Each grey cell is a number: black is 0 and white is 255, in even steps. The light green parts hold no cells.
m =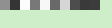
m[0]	144
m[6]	214
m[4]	247
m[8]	58

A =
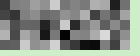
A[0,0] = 57
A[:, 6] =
[118, 146, 202, 4, 88]
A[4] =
[94, 96, 202, 144, 156, 209, 88, 56, 15, 11, 126, 64, 174]
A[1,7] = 134
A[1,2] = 128
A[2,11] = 138
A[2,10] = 94
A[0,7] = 131
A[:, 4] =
[145, 107, 35, 23, 156]
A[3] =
[179, 73, 167, 140, 23, 121, 4, 134, 131, 171, 217, 84, 143]
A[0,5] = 204
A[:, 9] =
[176, 64, 153, 171, 11]
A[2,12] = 102
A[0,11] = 30

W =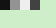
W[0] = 18
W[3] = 66
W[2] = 238

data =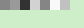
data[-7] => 134
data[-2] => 249
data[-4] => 210
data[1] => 154

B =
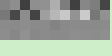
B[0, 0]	132
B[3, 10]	143
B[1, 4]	159
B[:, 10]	[69, 145, 139, 143]
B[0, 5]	174
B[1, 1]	72
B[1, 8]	203
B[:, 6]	[125, 200, 138, 139]
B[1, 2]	141
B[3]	[141, 135, 145, 136, 139, 137, 139, 142, 141, 140, 143]
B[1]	[120, 72, 141, 67, 159, 183, 200, 147, 203, 119, 145]

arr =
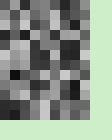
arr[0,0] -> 88
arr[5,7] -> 37
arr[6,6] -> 57
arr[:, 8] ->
[142, 107, 157, 96, 140, 201, 122, 84, 194, 166, 105, 131]
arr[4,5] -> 124
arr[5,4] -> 46
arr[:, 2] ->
[45, 165, 198, 30, 190, 171, 160, 80, 132, 187, 73, 78]
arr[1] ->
[147, 78, 165, 103, 128, 184, 60, 86, 107]
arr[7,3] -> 105
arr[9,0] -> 83
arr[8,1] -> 137
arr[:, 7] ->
[81, 86, 31, 166, 40, 37, 73, 137, 23, 29, 103, 90]
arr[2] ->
[183, 111, 198, 64, 101, 193, 95, 31, 157]
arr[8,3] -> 45
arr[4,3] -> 53
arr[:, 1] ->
[156, 78, 111, 94, 174, 152, 141, 14, 137, 148, 49, 30]
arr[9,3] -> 78
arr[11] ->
[42, 30, 78, 126, 198, 71, 144, 90, 131]
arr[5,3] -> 56
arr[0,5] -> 88
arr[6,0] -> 164

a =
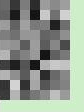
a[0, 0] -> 106
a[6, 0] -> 62
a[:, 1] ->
[55, 26, 98, 113, 146, 107, 31, 143, 211, 180]
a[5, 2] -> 130
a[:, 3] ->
[44, 21, 121, 151, 157, 153, 22, 171, 166, 119]
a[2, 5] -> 32
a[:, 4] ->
[156, 200, 125, 100, 92, 21, 179, 43, 85, 138]
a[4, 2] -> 92
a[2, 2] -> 160
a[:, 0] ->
[106, 98, 156, 126, 152, 180, 62, 179, 52, 59]
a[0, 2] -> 124
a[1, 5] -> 112
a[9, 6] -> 154

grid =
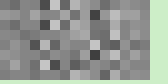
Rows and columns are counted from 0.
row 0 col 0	122
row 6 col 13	133
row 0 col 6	102
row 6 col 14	133
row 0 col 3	130
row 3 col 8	168
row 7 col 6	117
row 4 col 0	129
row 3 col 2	116
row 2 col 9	118
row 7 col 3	117
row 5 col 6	133
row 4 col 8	133
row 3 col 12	133
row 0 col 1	109
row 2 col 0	126
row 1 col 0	152
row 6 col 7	94
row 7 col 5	133
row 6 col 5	76
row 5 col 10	152
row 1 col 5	135
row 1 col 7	115
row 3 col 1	133
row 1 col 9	66
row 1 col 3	163
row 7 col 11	172
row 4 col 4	182
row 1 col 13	160
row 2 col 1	110
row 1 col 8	157
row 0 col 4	76
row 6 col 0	133

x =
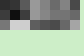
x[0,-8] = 46
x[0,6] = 131
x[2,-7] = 208
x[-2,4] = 134
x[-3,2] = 90
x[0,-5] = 153
